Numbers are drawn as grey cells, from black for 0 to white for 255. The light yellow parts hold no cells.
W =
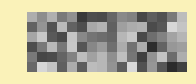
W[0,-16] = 173
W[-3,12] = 45
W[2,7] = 109
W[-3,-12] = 199
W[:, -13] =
[121, 186, 73, 119, 100, 95]
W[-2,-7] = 191
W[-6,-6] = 129
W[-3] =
[77, 120, 184, 119, 199, 85, 135, 155, 111, 172, 114, 173, 45, 99, 151, 158]
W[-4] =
[165, 199, 89, 73, 197, 136, 116, 109, 101, 182, 199, 73, 110, 130, 163, 181]
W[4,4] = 130
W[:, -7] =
[137, 159, 182, 172, 191, 93]
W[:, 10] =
[129, 172, 199, 114, 118, 216]
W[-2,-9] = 183
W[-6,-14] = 175
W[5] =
[104, 214, 195, 95, 172, 93, 188, 183, 147, 93, 216, 81, 150, 87, 43, 64]
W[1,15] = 196
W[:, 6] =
[78, 168, 116, 135, 161, 188]

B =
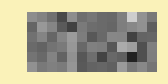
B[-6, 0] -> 141
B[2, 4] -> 155
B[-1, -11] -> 128
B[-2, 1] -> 105
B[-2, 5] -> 87
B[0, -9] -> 141
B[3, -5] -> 87
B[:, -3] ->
[205, 136, 66, 159, 34, 121]
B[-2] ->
[116, 105, 131, 99, 145, 87, 110, 67, 104, 96, 34, 80, 126]
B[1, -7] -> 109
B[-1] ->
[145, 121, 128, 123, 149, 89, 99, 102, 96, 154, 121, 136, 117]
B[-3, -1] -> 127
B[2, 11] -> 100
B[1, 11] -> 145
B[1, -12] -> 152
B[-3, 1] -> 99

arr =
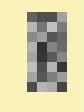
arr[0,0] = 98
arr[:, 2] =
[79, 191, 86, 132, 89, 179, 126, 170]
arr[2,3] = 102
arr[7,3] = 70
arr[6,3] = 156
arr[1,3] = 124
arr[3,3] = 107
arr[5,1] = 79

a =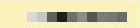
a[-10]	216
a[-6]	111
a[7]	124
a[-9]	198

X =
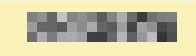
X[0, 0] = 128
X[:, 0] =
[128, 156, 110]
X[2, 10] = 95
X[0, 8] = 131
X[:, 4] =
[133, 159, 171]
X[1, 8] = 91
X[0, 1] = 143
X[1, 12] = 145
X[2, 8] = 105
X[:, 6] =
[128, 170, 64]
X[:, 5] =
[143, 140, 160]
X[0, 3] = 194
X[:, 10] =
[107, 70, 95]

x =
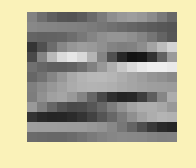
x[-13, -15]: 130
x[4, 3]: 218
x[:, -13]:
[95, 132, 98, 108, 184, 95, 133, 151, 160, 102, 37, 158, 103]
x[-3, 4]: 43
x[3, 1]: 80
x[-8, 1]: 102
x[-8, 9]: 199
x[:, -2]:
[121, 87, 100, 188, 98, 238, 144, 157, 134, 167, 180, 42, 128]
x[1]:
[136, 133, 132, 130, 129, 127, 123, 118, 112, 106, 101, 96, 91, 87, 84]
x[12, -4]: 135
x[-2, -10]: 156
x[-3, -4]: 161
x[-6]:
[127, 139, 151, 161, 171, 177, 179, 178, 175, 169, 165, 161, 158, 157, 155]
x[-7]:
[102, 114, 133, 151, 169, 179, 184, 185, 181, 173, 165, 158, 149, 144, 137]
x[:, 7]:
[123, 118, 143, 144, 132, 152, 185, 178, 72, 103, 85, 147, 129]
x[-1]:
[107, 105, 103, 103, 107, 114, 122, 129, 134, 137, 136, 135, 131, 128, 129]
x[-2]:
[159, 158, 158, 157, 156, 156, 152, 147, 136, 119, 100, 78, 57, 42, 37]
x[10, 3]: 38
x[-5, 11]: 61
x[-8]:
[112, 102, 95, 94, 98, 110, 129, 152, 175, 199, 217, 231, 238, 238, 233]
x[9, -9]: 86
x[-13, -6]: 152
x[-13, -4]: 151
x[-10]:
[53, 80, 108, 135, 150, 157, 153, 144, 131, 126, 129, 141, 163, 188, 211]
